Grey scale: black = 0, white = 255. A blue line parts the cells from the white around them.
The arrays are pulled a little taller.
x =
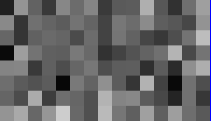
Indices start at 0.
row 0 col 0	32
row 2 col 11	56
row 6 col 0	101
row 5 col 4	7
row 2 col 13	115
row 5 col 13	113
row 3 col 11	112
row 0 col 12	49
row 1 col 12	87
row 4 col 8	93
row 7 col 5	104
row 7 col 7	186
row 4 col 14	174
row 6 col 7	179
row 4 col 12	43
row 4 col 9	94
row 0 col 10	175
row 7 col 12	158
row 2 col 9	98
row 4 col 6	119
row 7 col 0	148
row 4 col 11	92
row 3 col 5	121
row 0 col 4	135
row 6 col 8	132
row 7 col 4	205
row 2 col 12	78
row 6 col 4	110
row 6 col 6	80
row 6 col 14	55
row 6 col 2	171
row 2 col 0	102
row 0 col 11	87
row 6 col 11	72
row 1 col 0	137
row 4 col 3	96

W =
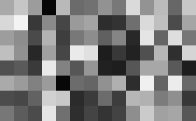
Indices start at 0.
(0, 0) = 169
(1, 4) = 70
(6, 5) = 43
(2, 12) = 222
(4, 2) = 58
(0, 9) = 218
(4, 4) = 130
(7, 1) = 92
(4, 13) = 29
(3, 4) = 70
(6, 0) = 76
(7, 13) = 87
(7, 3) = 229
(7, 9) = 142
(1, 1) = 243
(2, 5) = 120
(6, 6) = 59
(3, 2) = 39
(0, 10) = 147
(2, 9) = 40
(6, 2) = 98
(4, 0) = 80
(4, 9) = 86
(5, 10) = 240
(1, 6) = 164
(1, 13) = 165
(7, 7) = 52
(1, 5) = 154
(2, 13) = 118
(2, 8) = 133
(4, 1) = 90
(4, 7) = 33

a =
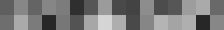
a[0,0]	95
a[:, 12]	[86, 164]
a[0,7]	155
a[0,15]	105
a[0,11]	76
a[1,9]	73
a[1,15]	135
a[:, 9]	[67, 73]

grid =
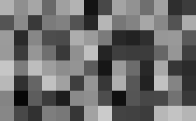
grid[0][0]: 178
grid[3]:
[154, 60, 150, 111, 57, 144, 192, 36, 63, 60, 60, 102, 150, 63]
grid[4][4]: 141
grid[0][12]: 46
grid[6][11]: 72
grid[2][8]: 40
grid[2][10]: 47
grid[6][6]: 143
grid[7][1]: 72
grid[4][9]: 108
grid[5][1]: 48
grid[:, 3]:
[105, 123, 77, 111, 158, 193, 59, 126]
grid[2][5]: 173
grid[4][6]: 92
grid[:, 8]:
[164, 119, 40, 63, 154, 175, 16, 67]
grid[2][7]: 123
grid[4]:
[198, 124, 189, 158, 141, 148, 92, 22, 154, 108, 40, 168, 54, 43]
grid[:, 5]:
[179, 83, 173, 144, 148, 62, 138, 54]
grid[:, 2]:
[166, 57, 135, 150, 189, 101, 93, 49]
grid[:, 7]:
[72, 182, 123, 36, 22, 55, 77, 203]
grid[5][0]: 184
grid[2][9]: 34
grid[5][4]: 161
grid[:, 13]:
[60, 172, 90, 63, 43, 48, 57, 181]
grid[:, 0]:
[178, 84, 155, 154, 198, 184, 132, 135]
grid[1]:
[84, 138, 57, 123, 129, 83, 39, 182, 119, 131, 167, 136, 83, 172]
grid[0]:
[178, 143, 166, 105, 160, 179, 19, 72, 164, 146, 111, 161, 46, 60]

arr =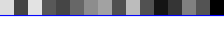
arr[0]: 221
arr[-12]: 69
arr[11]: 20
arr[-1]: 0
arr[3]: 88

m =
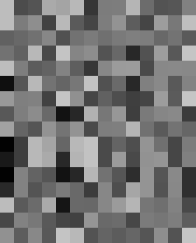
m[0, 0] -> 189
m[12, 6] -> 60
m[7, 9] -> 62
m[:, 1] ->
[76, 124, 104, 97, 126, 86, 127, 126, 101, 62, 62, 130, 130, 90, 130, 93]
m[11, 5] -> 39
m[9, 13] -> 124
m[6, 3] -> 66
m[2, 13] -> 90
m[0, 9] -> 181
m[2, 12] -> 115
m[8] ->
[162, 101, 85, 147, 116, 147, 74, 126, 127, 181, 113, 90, 115, 102]
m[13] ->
[188, 90, 107, 170, 21, 105, 104, 135, 155, 181, 118, 111, 130, 73]
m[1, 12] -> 120
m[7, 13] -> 60
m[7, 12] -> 137
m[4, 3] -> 99
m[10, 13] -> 128
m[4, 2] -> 92
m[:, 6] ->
[54, 69, 123, 141, 54, 194, 70, 177, 74, 194, 194, 182, 60, 104, 149, 83]
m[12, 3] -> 104
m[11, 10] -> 148
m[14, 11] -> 118
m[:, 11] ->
[83, 157, 104, 157, 136, 137, 157, 134, 90, 112, 149, 85, 83, 111, 118, 142]
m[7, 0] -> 88
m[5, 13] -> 131
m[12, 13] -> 47
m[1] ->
[189, 124, 142, 66, 185, 90, 69, 125, 147, 93, 69, 157, 120, 191]
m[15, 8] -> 92
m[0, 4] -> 164
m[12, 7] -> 135
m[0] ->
[189, 76, 84, 170, 164, 184, 54, 124, 125, 181, 108, 83, 86, 129]
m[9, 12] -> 70
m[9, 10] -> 148

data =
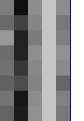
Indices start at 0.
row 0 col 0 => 125
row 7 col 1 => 27
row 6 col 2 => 140
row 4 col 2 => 135
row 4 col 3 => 197
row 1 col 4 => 120
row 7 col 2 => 144
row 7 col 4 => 120
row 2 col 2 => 124
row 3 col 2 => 142
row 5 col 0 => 96
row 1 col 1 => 65
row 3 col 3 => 197
